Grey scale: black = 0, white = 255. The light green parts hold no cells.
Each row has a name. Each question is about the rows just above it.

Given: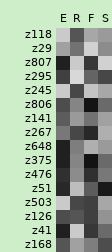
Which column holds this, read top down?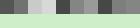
R
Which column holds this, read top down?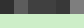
F
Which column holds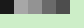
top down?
S
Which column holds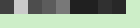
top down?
E

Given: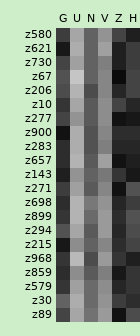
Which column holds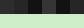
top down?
Z
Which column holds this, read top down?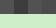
H

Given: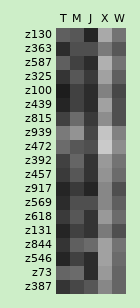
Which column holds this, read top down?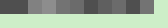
W
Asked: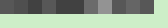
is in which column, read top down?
M
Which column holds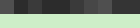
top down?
J

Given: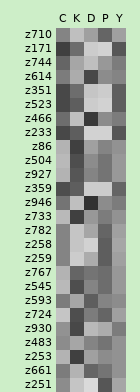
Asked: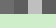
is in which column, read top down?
K
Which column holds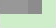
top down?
Y
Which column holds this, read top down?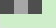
K
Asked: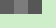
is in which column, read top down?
Y
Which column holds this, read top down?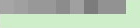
Y
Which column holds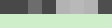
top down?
C
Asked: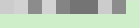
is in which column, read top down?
P

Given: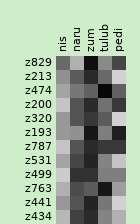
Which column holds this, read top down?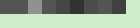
naru
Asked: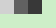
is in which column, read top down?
pedi

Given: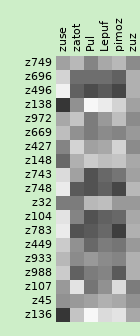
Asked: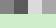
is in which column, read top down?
pimoz
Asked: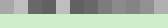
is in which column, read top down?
Lepuf
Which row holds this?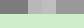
z32
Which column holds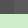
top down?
Pul
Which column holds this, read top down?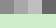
Lepuf

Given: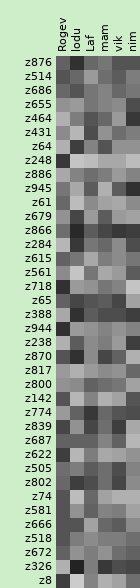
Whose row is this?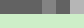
z687
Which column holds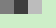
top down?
lodu
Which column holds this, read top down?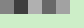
nim
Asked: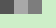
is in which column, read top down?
mam
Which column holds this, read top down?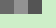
mam

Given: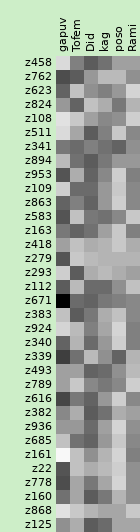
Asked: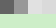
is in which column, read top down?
gapuv
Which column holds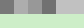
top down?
Tofem
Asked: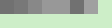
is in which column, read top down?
kag
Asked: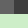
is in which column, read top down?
gapuv

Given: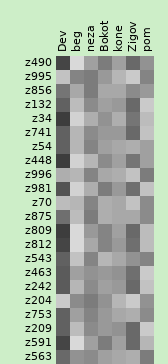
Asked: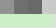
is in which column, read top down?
Zigov
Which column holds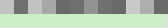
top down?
Zigov
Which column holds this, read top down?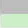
pom
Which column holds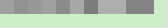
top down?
Bokot
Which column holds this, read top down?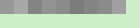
neza
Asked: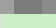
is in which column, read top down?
neza

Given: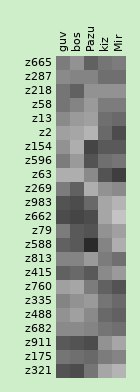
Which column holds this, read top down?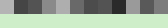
Pazu
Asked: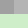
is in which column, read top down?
Pazu

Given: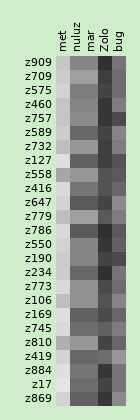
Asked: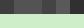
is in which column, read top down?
Zolo
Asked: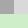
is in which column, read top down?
met
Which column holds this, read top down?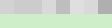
met
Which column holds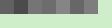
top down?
bug

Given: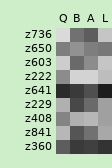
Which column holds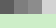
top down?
A
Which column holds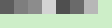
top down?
A
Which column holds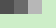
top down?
A
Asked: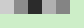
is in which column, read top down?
Q

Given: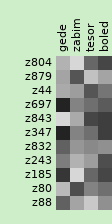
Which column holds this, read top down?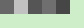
tesor
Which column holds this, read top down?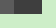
boled
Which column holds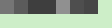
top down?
boled
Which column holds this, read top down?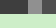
boled
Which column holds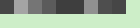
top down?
boled
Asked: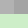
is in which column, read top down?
gede

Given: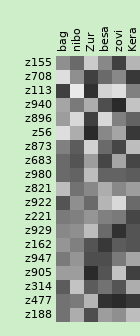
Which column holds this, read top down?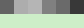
besa
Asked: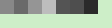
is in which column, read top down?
Zur
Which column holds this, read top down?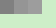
nibo
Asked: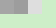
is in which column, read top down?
bag

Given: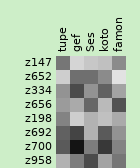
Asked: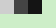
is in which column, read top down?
gef
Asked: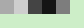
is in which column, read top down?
gef
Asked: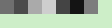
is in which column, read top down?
gef
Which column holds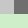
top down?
Ses
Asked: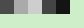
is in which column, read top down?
gef

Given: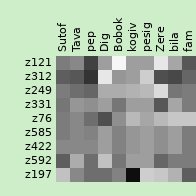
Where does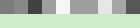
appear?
z121
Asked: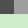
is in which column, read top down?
Dig
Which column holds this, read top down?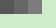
fam
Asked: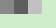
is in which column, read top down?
Sutof

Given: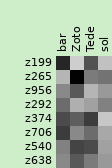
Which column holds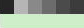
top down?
bar
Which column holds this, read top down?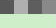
Zoto

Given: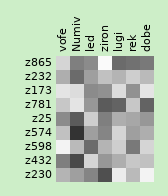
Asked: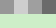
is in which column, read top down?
led
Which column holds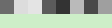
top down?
Numiv
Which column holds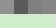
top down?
ziron
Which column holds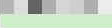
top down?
lugi
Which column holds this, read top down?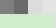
Numiv

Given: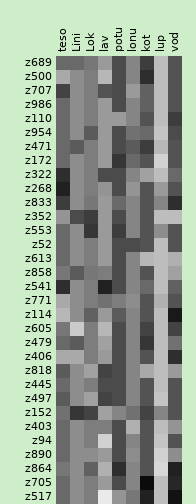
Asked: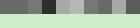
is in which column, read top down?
teso
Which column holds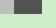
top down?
vod

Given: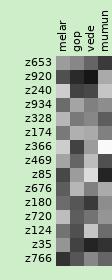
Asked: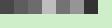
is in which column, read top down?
melar
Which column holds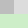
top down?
vede

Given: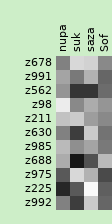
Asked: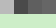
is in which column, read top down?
Sof
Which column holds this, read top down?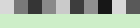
suk

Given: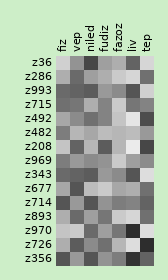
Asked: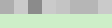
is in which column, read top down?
fazoz
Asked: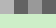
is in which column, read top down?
vep

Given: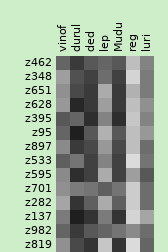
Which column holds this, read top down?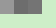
luri
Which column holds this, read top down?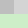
reg
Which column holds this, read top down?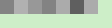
lep
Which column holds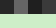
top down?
durul

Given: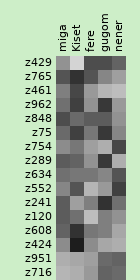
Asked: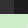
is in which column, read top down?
Kiset
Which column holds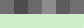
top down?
miga
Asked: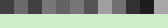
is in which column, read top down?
Kiset
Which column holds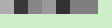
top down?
gugom
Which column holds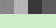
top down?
gugom

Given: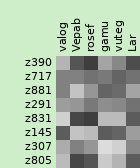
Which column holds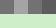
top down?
Lar
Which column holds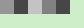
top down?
Vepab
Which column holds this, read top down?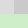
gamu
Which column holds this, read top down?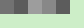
Lar

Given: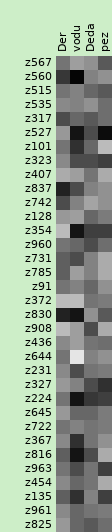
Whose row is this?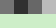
z101
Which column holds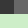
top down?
Deda
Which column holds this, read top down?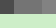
Deda

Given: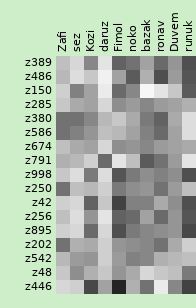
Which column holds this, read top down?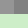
bazak
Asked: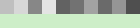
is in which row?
z389
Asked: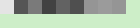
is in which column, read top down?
Fimol

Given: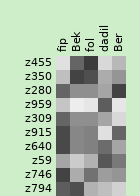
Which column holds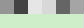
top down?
Ber
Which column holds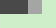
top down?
fip

